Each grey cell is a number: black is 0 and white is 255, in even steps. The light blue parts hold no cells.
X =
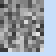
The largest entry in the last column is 217
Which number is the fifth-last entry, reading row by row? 129
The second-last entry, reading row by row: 72
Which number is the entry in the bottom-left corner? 57
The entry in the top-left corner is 85
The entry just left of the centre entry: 171
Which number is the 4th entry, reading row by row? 155
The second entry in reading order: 171
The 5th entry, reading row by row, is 142
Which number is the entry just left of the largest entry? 201
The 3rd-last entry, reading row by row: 155
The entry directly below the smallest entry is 142
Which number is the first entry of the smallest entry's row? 41
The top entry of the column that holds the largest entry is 129
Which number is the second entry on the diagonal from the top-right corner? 155
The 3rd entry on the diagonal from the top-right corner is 155
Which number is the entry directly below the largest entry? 129
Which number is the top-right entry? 142
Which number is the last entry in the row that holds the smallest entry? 142
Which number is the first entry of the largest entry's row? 187
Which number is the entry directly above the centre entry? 99
